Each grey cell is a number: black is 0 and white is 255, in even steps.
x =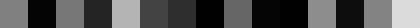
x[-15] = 128
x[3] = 36
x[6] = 46
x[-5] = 1
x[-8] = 1

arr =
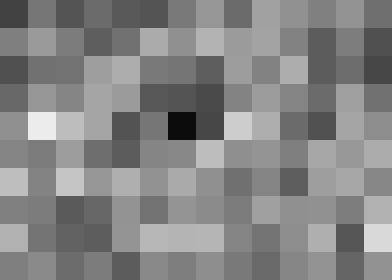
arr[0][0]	66
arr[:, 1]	[118, 154, 113, 150, 236, 123, 131, 124, 116, 138]
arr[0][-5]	161
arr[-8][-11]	158
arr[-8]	[80, 113, 114, 158, 173, 121, 117, 94, 157, 130, 173, 92, 109, 71]
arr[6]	[190, 131, 197, 150, 175, 146, 170, 144, 112, 132, 94, 158, 167, 135]
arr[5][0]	132
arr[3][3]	165
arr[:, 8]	[107, 155, 157, 131, 205, 143, 112, 123, 132, 121]
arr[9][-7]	142
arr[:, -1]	[111, 80, 71, 113, 141, 172, 135, 177, 217, 146]
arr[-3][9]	160
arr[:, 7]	[150, 179, 94, 74, 71, 189, 144, 139, 181, 142]
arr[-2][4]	148
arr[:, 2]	[84, 124, 114, 133, 189, 157, 197, 90, 98, 108]
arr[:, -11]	[107, 94, 158, 165, 165, 110, 150, 103, 93, 124]
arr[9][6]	126
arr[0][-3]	128
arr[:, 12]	[147, 125, 109, 159, 165, 152, 167, 125, 86, 101]
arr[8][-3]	175
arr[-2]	[177, 116, 98, 93, 148, 183, 180, 181, 132, 116, 141, 175, 86, 217]
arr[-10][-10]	89
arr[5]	[132, 123, 157, 110, 92, 133, 136, 189, 143, 148, 127, 167, 152, 172]

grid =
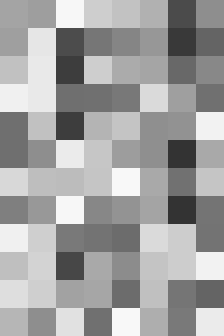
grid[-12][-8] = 164
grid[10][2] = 162
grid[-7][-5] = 198
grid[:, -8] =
[164, 159, 193, 240, 111, 111, 216, 127, 240, 191, 222, 182]
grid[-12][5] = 177
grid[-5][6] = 51
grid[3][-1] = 112
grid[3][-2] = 159
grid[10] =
[222, 207, 162, 166, 108, 192, 117, 100]
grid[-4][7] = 115
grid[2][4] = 171
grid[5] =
[111, 142, 235, 198, 157, 143, 51, 169]
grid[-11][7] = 100
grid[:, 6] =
[75, 57, 104, 159, 146, 51, 113, 51, 205, 205, 117, 121]
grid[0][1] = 158
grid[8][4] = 108
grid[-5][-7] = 152
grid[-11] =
[159, 230, 76, 118, 133, 151, 57, 100]
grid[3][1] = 233
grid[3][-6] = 111
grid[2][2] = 61
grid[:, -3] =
[177, 151, 165, 218, 143, 143, 169, 164, 218, 196, 192, 174]
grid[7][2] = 247
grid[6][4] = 248

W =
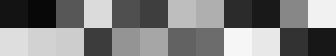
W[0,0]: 19
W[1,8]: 246
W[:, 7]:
[175, 108]
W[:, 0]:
[19, 222]
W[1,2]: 205
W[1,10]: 50
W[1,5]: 166

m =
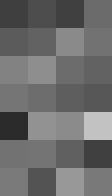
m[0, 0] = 63
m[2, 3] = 98
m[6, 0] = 122
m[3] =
[117, 109, 94, 87]
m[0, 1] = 77
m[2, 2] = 108
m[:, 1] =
[77, 98, 142, 109, 146, 116, 83]
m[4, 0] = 43

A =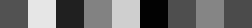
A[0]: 82
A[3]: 130
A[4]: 207

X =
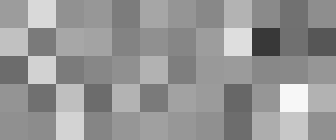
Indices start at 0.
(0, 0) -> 156
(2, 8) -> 155
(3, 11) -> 178
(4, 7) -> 144
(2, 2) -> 123
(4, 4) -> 150
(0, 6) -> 149
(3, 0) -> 148
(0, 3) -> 151
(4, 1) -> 140
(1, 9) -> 56
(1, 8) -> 222
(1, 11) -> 86
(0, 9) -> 138
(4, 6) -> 151
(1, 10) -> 112
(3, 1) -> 112
